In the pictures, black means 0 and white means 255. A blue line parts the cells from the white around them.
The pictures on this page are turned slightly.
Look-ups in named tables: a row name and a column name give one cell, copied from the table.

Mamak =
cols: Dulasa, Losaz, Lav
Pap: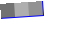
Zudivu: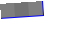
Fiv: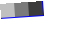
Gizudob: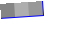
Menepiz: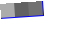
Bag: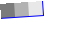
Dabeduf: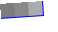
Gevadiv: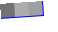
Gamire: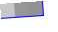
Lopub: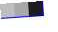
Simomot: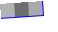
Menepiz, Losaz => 98
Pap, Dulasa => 114
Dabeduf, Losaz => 137
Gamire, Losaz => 151
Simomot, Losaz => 110
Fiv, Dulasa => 192
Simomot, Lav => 169
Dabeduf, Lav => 172
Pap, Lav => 146
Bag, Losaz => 178
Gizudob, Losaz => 174
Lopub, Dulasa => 190

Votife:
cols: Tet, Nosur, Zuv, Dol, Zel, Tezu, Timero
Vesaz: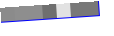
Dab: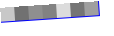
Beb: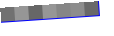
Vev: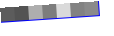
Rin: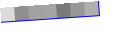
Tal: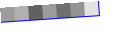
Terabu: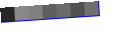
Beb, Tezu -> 141
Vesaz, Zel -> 226
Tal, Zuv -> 97
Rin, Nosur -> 143
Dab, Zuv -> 143
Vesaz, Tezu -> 120
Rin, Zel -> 122
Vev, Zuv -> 174
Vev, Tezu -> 130
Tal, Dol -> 155
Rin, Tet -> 219
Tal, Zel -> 111

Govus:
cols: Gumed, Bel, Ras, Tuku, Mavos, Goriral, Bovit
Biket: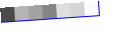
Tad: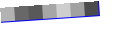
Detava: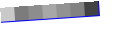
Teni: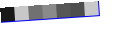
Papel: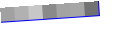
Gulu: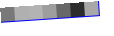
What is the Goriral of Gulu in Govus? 44
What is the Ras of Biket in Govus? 162
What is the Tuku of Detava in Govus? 167
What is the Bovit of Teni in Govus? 201
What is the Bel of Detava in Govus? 124
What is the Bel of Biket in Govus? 181
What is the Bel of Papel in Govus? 177
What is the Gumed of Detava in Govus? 201
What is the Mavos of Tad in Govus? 206
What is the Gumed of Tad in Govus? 178
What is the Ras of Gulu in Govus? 179
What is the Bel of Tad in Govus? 104
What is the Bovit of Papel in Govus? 114
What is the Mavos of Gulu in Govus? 104
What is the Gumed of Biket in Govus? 75
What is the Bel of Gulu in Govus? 176
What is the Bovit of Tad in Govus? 76

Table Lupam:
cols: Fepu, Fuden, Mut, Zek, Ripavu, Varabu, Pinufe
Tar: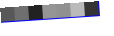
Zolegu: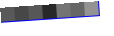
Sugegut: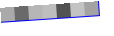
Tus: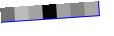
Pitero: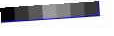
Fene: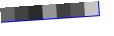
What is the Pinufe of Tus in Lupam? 168
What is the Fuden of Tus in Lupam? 188
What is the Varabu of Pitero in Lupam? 88
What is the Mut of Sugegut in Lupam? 182
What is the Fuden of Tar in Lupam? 111
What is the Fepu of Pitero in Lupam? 6
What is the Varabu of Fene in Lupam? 88
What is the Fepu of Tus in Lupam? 115
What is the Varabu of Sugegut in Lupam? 195
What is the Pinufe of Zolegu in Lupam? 147
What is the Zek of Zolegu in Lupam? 40

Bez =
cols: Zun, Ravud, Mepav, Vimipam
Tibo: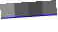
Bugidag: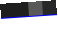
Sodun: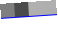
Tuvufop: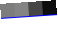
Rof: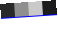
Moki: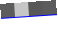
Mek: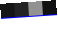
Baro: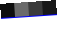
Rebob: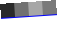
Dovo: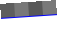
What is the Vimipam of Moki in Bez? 92
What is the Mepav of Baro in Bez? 59
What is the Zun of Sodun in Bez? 127
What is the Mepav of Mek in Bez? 146
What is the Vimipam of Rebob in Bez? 122
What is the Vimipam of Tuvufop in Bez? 14
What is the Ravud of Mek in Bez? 35
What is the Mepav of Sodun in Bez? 176
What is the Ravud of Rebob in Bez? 113
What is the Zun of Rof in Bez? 41
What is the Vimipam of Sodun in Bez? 175
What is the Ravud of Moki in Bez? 198
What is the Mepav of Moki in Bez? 88
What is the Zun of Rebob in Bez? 42

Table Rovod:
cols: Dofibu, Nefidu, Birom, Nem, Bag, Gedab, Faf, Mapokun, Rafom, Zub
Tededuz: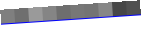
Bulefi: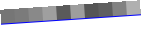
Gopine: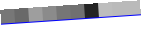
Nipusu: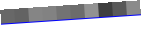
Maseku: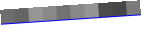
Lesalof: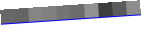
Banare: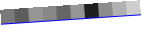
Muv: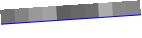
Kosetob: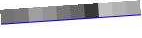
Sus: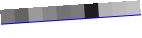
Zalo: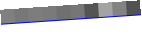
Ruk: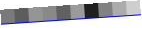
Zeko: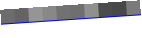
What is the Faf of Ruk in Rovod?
31
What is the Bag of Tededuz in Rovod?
110
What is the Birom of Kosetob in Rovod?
159
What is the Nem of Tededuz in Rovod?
133
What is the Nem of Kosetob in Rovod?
146
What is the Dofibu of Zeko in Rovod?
108
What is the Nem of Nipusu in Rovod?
130
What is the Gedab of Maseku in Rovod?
136
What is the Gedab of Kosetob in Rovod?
102
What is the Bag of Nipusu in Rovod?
115
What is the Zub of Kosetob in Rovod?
169
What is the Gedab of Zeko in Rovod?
111
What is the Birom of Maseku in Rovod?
150
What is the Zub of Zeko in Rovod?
122
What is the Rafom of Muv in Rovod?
137
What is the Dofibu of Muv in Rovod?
113
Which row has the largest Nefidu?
Muv

